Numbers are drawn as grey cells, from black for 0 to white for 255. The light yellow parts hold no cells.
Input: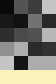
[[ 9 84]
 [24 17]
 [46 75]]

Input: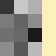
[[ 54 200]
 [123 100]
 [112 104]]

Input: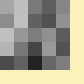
[[166 190]
 [140 191]
 [192 151]]

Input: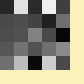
[[ 39 225]
 [ 73  77]
 [ 77  81]]

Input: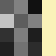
[[ 95 129]
 [195  93]
 [ 49 126]]

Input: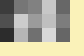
[[ 60 118]
 [ 79 204]
 [ 44 181]]
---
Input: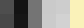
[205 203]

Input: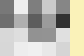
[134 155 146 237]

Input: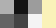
[156  68]

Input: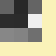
[100  43 135]

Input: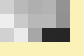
[147 185 167]

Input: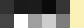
[ 53 205]

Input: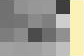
[ 62 127  75 158]

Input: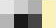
[175  26]

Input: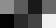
[104  68]
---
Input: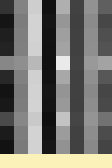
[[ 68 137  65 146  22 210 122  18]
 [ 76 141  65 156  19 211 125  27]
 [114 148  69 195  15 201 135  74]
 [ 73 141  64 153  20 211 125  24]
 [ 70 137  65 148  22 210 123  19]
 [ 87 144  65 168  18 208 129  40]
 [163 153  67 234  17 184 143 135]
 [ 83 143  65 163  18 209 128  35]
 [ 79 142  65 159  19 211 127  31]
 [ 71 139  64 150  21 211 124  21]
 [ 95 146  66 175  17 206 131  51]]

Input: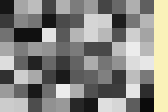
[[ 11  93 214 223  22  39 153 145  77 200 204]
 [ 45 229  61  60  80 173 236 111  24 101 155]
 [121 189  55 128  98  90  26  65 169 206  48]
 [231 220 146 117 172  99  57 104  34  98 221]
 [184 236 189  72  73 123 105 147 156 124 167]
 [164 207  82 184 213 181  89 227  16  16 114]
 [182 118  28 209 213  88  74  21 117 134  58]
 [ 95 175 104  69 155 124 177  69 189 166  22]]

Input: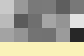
[[ 39 155 114 115 148 163]
 [227 148 165 111  91 186]
 [120  94 122 121 153 201]]

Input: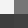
[[ 65  62]
 [118 243]]

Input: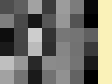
[[  1  99 145 114  26 116 162]
 [ 25 116 137 139  40 151 191]
 [ 58 114 134  46 187  69  26]
 [ 96 116 119  51 205  70  13]
 [  0  83 151  87  22  73 126]
 [  8 124 156  59 162  95  78]]

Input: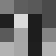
[[178  31 167 179]
 [132  29 166  90]
 [ 74  29 218  31]
 [ 74  89  94 128]]

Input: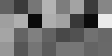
[[105 100 118 118  91 117  86 151]
 [104 113  81  72  99 128 100 165]
 [234  11  56 162 174  10 175 159]
 [134  59 163 125 180 118  58  97]]

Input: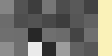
[[ 87  97 157  42 234 111 142]
 [111  68 107 111  39 110 111]
 [ 97  86  61  72  83  78 108]
 [ 66  89  77 118  61  83 133]]

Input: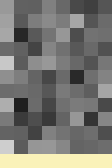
[[109 103 100 135 151 150  92 206]
 [ 78 110 103 115 129  66  97  99]
 [134  52 151 100  57  78  59 122]
 [ 73 120 123 112  70 107  31 174]
 [165  94 108 122  87 105 110 108]
 [131 111  41 106  71 100 126 143]
 [119  83 104 124 152 142  92 200]
 [ 81 105  88 113 133  68  97 107]
 [111 114  77 151 116  89  39 167]
 [107  85 166 124 138 125  89 161]
 [ 85  64  73 104 128  96  97 153]]
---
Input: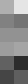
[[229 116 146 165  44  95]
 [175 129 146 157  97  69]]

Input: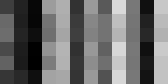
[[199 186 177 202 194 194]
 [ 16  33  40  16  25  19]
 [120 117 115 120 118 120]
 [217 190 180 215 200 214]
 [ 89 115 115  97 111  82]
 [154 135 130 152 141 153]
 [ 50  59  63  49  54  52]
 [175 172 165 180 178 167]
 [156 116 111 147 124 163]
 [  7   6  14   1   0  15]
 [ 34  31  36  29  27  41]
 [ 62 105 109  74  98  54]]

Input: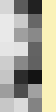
[[ 33 103 137  99  97  19 161 131]
 [ 91 202 159 226 136  44  77 218]
 [214 233 233 229 205 197 157 199]]

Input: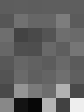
[[ 94  91 106 118  91  95  73 238]
 [ 94 125 110  94 105 111 178  65]
 [ 94 102  84 105  92 100 109 179]
 [ 93 102  73  78  97  95 122   7]
 [ 94 113  67  79 102 106 149  19]
 [ 93  86 110 103  88  83  73 136]]

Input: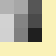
[[ 86  74  31]
 [167 132 127]
 [178 210 209]]

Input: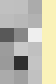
[[171 178 239 192 196 193]
 [191 184 135 200  46 160]
 [192 188  88 156 154 171]]
